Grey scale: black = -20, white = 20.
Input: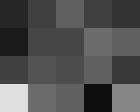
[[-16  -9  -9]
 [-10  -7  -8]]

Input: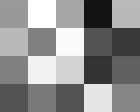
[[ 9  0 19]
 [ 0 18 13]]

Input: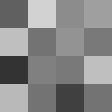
[[ 10  -2   3]
 [-12   0  -1]]

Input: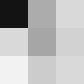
[[14  6 13]
 [18 12 14]]

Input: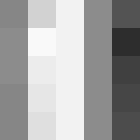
[[ 2 19 18]
 [ 2 17 18]]

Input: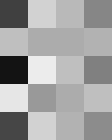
[[ 10   7   7]
 [-17  17  10]]

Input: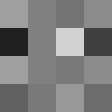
[[-15   0  13]
 [  5   0  -1]]
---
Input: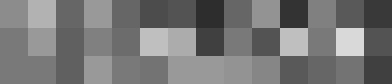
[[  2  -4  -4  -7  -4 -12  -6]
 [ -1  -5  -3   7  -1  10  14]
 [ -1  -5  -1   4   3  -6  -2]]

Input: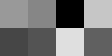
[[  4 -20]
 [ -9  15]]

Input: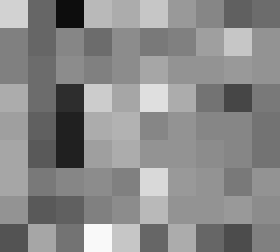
[[ 13 -18   7   4  -5]
 [  0   1   2   0  11]
 [  0   2   2   3   4]
 [  7 -13   6   7  -9]
 [  5 -15   8   3   1]
 [  6 -15   7   3   1]
 [  6   1   0   4  -1]
 [  3  -5   2   3   4]
 [ -7  -2  11   7  -8]]

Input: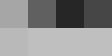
[[  6 -14]
 [  9  10]]

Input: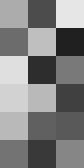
[[  7  16]
 [ -3 -15]
 [ 15  -1]
 [ 13 -10]
 [  9  -6]
 [ -2   1]]

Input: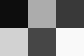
[[-18 -11]
 [ 13  19]]

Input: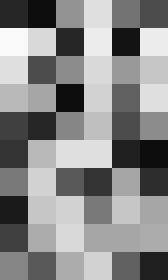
[[-14   3  -2]
 [ 19 -14 -17]
 [ 15   2   4]
 [  9 -18  -5]
 [-10   1  -8]
 [-12  15 -15]
 [ -1  -6   6]
 [-16  13  11]
 [-10  14   6]
 [  1   7  -5]]
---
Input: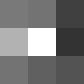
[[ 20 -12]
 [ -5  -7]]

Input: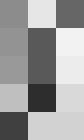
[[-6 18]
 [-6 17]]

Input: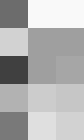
[[5 5]
 [5 6]]

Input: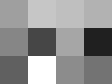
[[-9  6]
 [20  2]]

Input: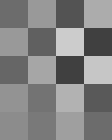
[[ -5  12]
 [  6 -10]]

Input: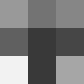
[[-11  -9]
 [-11   6]]

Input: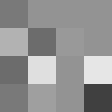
[[-3  4]
 [15  3]]
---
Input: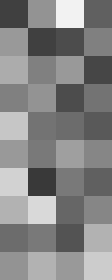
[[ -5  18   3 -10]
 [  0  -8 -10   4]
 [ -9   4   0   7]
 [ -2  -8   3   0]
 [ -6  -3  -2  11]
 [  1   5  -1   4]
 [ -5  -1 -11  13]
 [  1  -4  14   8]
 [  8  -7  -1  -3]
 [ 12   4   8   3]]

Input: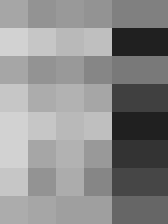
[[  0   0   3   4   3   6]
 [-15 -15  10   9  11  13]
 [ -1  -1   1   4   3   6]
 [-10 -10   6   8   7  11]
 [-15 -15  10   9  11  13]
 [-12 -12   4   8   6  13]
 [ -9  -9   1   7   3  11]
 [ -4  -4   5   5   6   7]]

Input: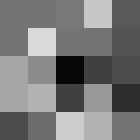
[[ -6  11  -1  -2  -2]
 [ -7  -2  -2  14  -2]
 [ -8 -10 -19   2   6]
 [-13   4 -10   8   6]
 [ -2   8  12  -3  -8]]

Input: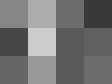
[[-11  -3   7   1]
 [ -5  -6  12  -9]
 [ -3  -6   4  -4]]

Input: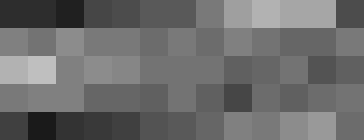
[[ -8   6   6   8   5  -1  -6  -6  -8  -9 -15 -13 -13]
 [ -1  -4  -4  -2   0  -3  -1  -3  -1  -1   2  -2   0]
 [ -5  -7  -2  -4  -5  -2  -2  -2   1   2   0  10   8]
 [ -2  -3  -5  -3  -9  -5  -2  -5  -4  -4   0   0  -1]
 [ -3   4   2  -1   0  -4  -6  -7 -10 -11 -12 -16 -10]]

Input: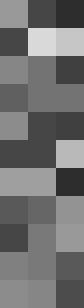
[[-13  -9   4]
 [ 11  14  -9]
 [-10  -2   1]
 [ -2  -2  -5]
 [-10  -9   2]
 [  9  -9  -9]
 [-13   5   5]
 [  3  -4  -6]
 [  4  -1  -9]
 [ -6  -1   0]
 [ -8   1   2]]

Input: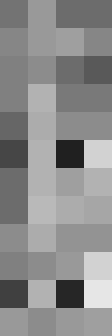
[[ -3  -3   4  -2]
 [  1   5   4   1]
 [ -6  -3   2   0]
 [ -1  -1   8   0]
 [  2   2   7  -4]
 [ 13 -15   8  -9]
 [  8   5   8  -3]
 [  6   7   9  -3]
 [  3   3   7   2]
 [ 13   4   2   0]
 [ 16 -14   8 -10]
 [  5   4   2   4]]
